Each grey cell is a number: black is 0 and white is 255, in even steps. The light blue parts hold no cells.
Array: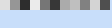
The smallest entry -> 45
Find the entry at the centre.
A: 55

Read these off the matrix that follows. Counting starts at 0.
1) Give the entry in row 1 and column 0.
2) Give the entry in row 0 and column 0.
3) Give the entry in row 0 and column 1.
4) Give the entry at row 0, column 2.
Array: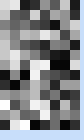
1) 200
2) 219
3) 231
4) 26

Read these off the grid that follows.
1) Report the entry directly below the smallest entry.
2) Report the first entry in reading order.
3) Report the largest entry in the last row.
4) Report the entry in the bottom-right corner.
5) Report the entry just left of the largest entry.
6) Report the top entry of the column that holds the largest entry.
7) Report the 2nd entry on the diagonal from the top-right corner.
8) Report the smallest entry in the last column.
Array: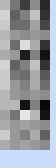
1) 19
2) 183
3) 171
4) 140
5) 118
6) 61
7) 193
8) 8

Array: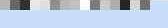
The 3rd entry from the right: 37
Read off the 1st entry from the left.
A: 183
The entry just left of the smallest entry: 174
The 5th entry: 222

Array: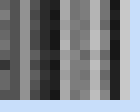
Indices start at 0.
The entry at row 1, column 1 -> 83
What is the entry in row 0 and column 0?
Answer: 104
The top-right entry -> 200
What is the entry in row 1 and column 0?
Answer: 125
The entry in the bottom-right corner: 200
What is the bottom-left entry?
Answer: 83
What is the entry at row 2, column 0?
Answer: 95
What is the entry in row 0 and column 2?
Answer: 146
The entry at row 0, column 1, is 83
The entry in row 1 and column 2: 146

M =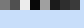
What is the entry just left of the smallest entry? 236
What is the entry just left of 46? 27

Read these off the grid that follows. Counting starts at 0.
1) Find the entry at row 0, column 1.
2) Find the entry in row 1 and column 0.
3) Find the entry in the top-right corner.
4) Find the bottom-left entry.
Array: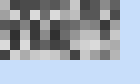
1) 66
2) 160
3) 97
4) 66

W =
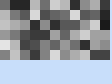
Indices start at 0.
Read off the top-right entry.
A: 58
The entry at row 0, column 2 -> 38
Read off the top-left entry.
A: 111
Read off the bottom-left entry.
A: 130
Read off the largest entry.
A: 228
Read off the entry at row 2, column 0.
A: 194
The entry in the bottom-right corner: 67
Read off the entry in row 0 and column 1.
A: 38
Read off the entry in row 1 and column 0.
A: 184
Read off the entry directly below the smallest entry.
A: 161
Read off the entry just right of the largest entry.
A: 184

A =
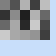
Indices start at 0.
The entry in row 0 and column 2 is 178
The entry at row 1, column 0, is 50
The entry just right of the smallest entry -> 178
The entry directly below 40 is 158
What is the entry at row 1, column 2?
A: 31
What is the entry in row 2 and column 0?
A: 104
